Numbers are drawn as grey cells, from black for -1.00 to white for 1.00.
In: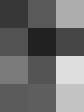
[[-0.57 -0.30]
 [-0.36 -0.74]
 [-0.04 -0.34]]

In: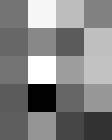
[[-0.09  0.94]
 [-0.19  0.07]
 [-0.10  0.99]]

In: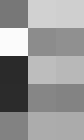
[[-0.07  0.64]
 [ 0.97  0.10]
 [-0.67  0.48]]

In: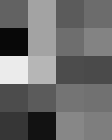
[[-0.23  0.28]
 [-0.94  0.28]
 [ 0.84  0.43]]

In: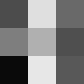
[[-0.40  0.75]
 [-0.01  0.38]
 [-0.92  0.81]]

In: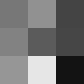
[[-0.07  0.14]
 [ 0.02 -0.29]
 [ 0.18  0.80]]

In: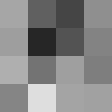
[[ 0.30 -0.25]
 [ 0.24 -0.70]
 [ 0.37 -0.10]]

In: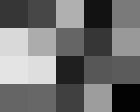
[[-0.58 -0.44]
 [ 0.70  0.35]
 [ 0.79  0.74]]

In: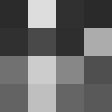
[[-0.66  0.73]
 [-0.62 -0.43]
 [-0.11  0.60]]
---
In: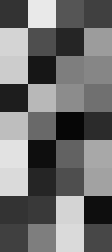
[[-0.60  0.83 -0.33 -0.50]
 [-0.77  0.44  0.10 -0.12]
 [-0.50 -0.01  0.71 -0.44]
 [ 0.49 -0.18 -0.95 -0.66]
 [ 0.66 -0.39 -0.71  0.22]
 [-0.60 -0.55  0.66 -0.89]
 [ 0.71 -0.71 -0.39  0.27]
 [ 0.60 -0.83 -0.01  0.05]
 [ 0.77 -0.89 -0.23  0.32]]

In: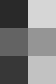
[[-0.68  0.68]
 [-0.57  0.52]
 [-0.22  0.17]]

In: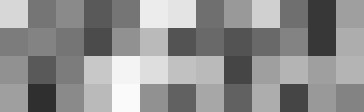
[[-0.03  0.03 -0.08 -0.41  0.14  0.46 -0.35 -0.18 -0.35 -0.18  0.03 -0.57
   0.36]
 [ 0.69 -0.08  0.08 -0.30 -0.08  0.85  0.79 -0.13  0.20  0.63 -0.13 -0.57
   0.25]
 [ 0.14 -0.30 -0.03  0.57  0.91  0.74  0.51  0.46 -0.46  0.25  0.41  0.25
   0.41]
 [ 0.25 -0.63  0.08  0.46  0.96  0.14 -0.24  0.31 -0.24  0.36 -0.46  0.20
   0.03]]

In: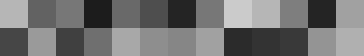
[[-0.45  0.21 -0.50 -0.13  0.32  0.11  0.05  0.26 -0.66 -0.60 -0.55  0.16
   0.38]
 [ 0.43 -0.23 -0.07 -0.78 -0.18 -0.39 -0.72 -0.07  0.59  0.43 -0.01 -0.72
   0.26]]

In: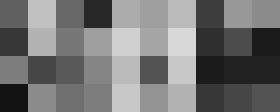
[[-0.25  0.51 -0.19 -0.69  0.35  0.25  0.46 -0.51  0.20  0.10]
 [-0.57  0.40 -0.07  0.25  0.63  0.30  0.69 -0.63 -0.40 -0.79]
 [-0.85  0.10 -0.13 -0.02  0.57  0.15  0.40 -0.57 -0.45 -0.35]
 [-0.02 -0.45 -0.30  0.04  0.46 -0.35  0.57 -0.79 -0.74 -0.74]]

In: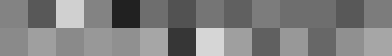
[[ 0.08  0.25  0.08  0.19  0.13  0.30 -0.58  0.68  0.25 -0.25  0.19 -0.19
   0.13  0.30]
 [ 0.03 -0.31  0.63  0.03 -0.74 -0.14 -0.36 -0.08 -0.25 -0.03 -0.14 -0.14
  -0.31 -0.03]]

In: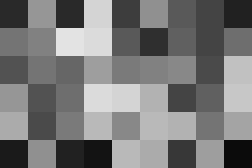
[[-0.68  0.18 -0.68  0.66 -0.52  0.13 -0.30 -0.47 -0.74]
 [-0.80  0.13 -0.74 -0.85  0.45  0.34 -0.57  0.24 -0.91]
 [-0.09  0.01  0.78  0.72 -0.30 -0.63 -0.25 -0.47 -0.14]
 [-0.36 -0.09 -0.20  0.24 -0.04  0.01  0.07 -0.42  0.51]
 [ 0.18 -0.36 -0.14  0.72  0.66  0.40 -0.47 -0.25  0.56]
 [ 0.34 -0.42 -0.04  0.45  0.07  0.45  0.40 -0.09  0.29]]

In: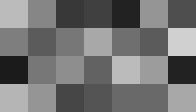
[[ 0.42  0.17 -0.45 -0.34 -0.18 -0.18  0.32]
 [ 0.47  0.05 -0.56 -0.50 -0.73  0.17 -0.39]
 [-0.79 -0.07  0.11 -0.23  0.47  0.22 -0.73]
 [-0.01 -0.29 -0.07  0.32 -0.13 -0.29  0.63]]
